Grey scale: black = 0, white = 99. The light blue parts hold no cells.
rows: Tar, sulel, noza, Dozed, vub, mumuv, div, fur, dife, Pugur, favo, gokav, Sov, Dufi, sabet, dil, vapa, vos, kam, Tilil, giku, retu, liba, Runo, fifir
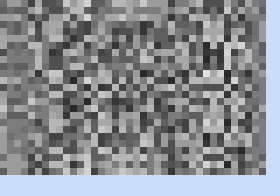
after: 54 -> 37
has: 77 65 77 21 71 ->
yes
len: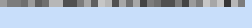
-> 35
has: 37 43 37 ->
yes

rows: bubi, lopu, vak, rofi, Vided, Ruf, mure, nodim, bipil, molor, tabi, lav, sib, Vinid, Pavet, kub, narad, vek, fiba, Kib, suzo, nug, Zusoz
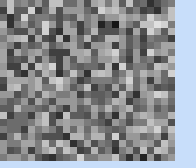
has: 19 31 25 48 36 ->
no
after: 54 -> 42
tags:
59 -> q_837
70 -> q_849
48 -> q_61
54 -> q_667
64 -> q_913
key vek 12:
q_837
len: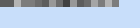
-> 17

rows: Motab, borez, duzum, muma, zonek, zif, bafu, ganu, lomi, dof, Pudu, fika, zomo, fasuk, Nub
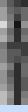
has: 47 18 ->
yes
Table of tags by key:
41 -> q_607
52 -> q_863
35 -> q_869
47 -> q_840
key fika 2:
q_607
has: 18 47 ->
yes
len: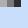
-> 3
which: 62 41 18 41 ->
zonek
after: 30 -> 35

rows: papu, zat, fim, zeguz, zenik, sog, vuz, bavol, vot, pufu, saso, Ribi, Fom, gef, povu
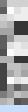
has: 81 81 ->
yes
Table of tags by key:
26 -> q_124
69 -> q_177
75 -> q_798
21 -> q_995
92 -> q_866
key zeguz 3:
q_995
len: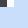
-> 2
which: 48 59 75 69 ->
gef

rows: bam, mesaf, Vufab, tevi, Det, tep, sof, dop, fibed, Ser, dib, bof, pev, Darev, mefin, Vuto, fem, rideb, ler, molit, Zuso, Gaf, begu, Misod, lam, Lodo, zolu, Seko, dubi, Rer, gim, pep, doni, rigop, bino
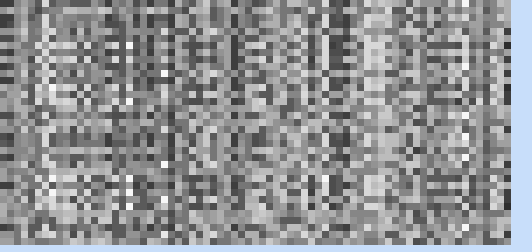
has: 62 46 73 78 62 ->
no
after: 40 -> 68
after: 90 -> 46
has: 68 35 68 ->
yes

